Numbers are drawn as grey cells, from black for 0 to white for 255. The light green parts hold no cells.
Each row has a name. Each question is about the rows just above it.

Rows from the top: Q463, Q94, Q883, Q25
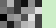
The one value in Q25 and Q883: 66
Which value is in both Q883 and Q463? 142
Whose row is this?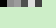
Q883
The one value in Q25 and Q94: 116

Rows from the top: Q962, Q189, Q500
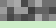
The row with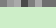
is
Q962
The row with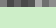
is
Q500
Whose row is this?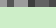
Q189

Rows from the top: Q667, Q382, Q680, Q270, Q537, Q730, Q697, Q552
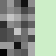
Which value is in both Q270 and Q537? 72
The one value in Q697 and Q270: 124
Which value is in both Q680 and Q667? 155
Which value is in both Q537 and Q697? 171

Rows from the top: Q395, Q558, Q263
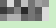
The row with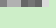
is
Q263
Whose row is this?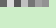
Q395

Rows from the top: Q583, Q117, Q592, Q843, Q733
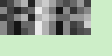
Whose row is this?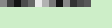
Q733
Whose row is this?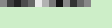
Q117

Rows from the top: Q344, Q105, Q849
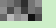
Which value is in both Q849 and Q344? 144
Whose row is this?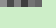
Q105
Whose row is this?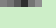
Q344

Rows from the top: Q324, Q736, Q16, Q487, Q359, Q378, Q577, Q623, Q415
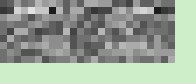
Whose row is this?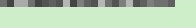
Q359
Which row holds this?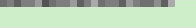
Q415
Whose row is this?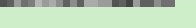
Q324
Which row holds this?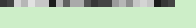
Q736
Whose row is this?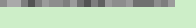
Q16

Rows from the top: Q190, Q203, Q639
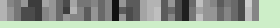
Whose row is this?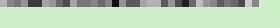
Q190
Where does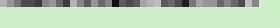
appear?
Q203
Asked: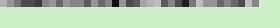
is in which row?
Q639

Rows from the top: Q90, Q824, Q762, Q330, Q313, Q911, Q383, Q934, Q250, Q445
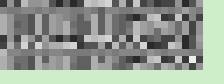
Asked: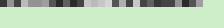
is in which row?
Q90
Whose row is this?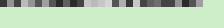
Q911
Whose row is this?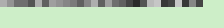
Q762
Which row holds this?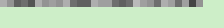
Q445

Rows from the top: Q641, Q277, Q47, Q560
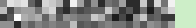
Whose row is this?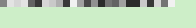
Q641
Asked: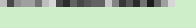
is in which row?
Q277
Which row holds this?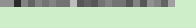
Q560
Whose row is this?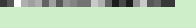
Q47

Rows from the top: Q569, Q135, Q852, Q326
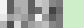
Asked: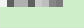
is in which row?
Q569
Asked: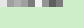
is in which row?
Q852

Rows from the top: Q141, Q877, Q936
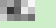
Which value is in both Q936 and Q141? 110
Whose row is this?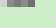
Q936
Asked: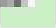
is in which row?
Q141

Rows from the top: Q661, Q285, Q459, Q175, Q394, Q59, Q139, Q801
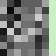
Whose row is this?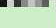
Q394
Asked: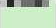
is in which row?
Q175
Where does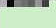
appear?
Q285
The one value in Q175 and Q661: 65
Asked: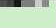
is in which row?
Q459

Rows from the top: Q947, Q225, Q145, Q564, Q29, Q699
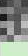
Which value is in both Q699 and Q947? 108
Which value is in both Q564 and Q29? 95
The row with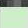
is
Q947
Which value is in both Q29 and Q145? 95

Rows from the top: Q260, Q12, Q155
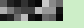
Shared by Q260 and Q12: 21
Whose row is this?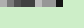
Q12
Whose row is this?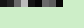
Q155

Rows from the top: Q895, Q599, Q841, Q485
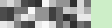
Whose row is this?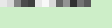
Q485
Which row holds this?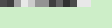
Q841
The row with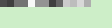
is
Q599

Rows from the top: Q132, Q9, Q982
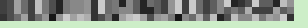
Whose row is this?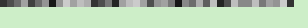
Q982
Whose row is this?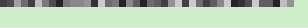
Q132
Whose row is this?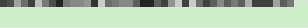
Q9

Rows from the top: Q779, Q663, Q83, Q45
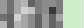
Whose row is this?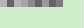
Q45
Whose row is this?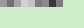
Q663

